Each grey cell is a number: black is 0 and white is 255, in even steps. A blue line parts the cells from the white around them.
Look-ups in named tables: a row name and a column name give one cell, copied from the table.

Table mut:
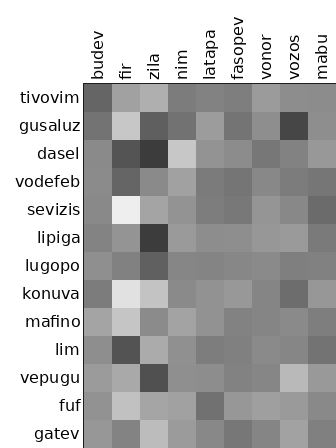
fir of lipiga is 148
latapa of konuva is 146
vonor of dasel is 119
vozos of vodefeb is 124
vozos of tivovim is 141
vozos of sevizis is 136

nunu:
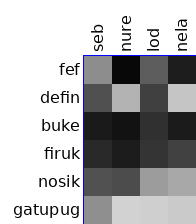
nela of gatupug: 202
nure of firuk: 28
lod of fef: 93
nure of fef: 8
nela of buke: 27
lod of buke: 48
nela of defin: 197
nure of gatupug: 210
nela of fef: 29
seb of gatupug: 143
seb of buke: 26
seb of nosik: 81
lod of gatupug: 207
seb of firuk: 41
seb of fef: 141
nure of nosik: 76
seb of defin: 80
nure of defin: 179
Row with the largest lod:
gatupug

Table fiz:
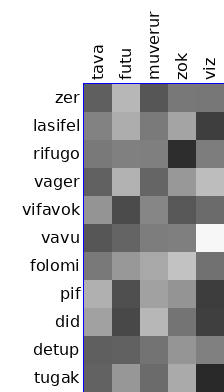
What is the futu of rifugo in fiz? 128
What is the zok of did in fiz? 116
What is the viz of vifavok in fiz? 107
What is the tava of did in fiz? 161
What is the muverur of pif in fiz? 161
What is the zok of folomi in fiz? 194

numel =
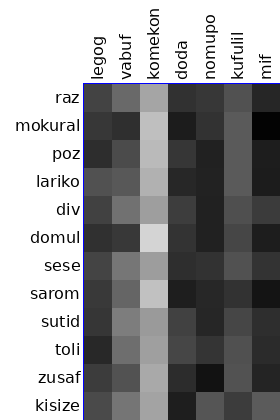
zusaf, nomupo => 18
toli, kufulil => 80
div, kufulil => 79
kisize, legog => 74
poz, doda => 54
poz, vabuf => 75
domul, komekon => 212
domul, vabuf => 56
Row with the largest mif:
kisize

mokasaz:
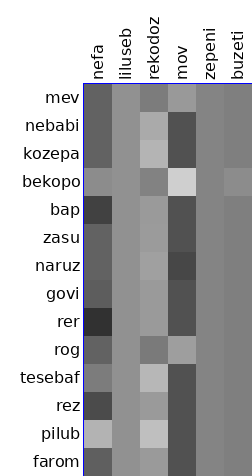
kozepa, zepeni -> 132
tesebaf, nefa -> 124
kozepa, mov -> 81
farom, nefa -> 95
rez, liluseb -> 145
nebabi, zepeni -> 132
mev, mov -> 153
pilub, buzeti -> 127
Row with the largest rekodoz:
pilub

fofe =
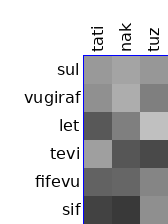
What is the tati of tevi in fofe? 159
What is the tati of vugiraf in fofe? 144
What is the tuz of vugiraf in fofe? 127
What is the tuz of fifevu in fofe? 133
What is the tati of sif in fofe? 66
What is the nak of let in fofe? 127
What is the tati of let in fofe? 88
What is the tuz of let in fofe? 192
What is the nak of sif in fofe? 57
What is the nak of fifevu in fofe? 102
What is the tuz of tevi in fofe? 73
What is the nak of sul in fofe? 164
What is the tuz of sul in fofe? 151
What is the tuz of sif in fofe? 143
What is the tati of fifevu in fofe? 98
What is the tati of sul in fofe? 153
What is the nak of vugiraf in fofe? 173

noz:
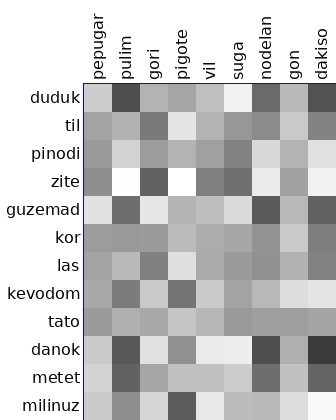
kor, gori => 155
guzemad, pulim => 110
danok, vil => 234
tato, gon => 158
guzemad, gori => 230
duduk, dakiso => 82
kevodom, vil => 202

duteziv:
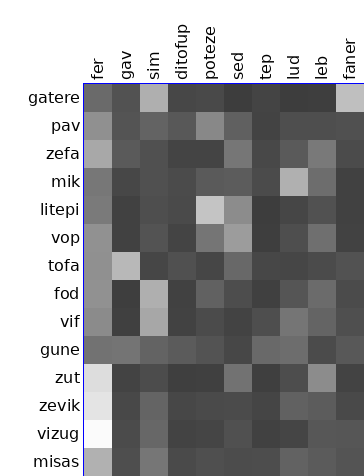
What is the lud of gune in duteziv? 109
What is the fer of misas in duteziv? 177
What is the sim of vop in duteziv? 83
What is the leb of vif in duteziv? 100
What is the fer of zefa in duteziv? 168
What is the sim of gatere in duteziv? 175
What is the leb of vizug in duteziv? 87
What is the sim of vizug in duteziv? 103
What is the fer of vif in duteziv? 139
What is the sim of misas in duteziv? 118
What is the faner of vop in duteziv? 66
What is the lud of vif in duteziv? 117
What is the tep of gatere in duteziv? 68
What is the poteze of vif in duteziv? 75
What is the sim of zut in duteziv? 76
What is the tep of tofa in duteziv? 71
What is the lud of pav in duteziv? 78
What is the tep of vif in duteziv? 78
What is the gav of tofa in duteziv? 184

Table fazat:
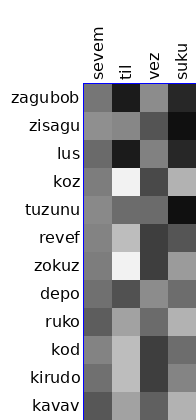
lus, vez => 129
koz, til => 242
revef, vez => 62
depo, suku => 109
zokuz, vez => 62
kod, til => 189
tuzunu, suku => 16
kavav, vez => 96
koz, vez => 73
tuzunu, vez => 107
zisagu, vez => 84
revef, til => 189
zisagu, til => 135
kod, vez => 62
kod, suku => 109
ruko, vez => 107
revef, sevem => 131
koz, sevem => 125
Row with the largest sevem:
zisagu

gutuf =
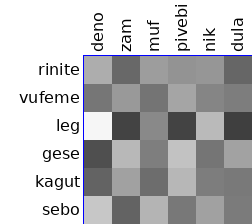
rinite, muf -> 157
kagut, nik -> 125
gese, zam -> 184
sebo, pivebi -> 120
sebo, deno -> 199
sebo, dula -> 123
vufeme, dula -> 125
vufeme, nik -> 133
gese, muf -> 126
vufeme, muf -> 116
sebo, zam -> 99
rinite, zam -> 104
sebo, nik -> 161
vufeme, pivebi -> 165
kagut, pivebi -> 183
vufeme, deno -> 118

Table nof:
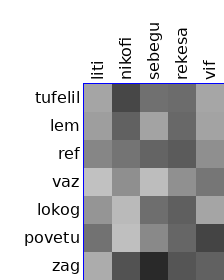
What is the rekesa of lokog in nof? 95
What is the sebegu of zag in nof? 41
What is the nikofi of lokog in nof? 186
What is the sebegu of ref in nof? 100
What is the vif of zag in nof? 97
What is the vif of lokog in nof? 165
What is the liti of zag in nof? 172
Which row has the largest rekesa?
vaz

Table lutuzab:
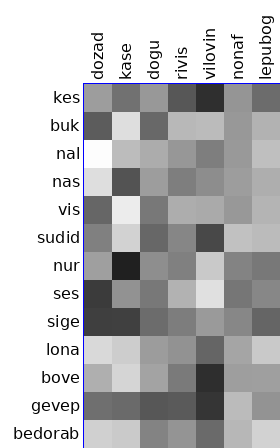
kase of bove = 213
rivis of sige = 125
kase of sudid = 210
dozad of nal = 253
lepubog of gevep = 147
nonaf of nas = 157
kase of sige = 64
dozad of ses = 59
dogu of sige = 108
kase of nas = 83
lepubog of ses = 135
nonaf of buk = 152
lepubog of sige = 101
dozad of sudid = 128
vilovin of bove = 46
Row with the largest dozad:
nal

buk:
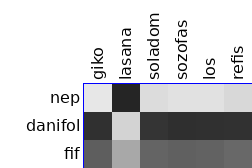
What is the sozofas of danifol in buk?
47
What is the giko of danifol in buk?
48
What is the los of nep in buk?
225
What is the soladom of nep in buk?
220
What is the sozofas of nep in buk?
225
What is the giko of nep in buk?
231
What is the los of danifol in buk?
48
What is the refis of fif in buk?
104
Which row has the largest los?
nep

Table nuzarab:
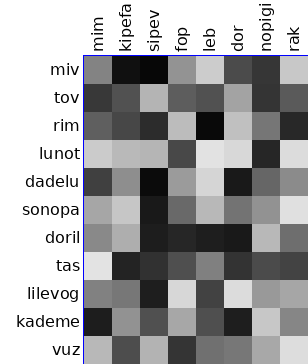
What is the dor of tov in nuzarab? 163
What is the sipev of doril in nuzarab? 29
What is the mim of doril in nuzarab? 137
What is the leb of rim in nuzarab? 9
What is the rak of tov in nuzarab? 90
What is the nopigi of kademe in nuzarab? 199
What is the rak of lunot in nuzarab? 220
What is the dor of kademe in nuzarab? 30
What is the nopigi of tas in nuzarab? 75
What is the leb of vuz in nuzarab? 112
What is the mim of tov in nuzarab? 56
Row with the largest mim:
tas

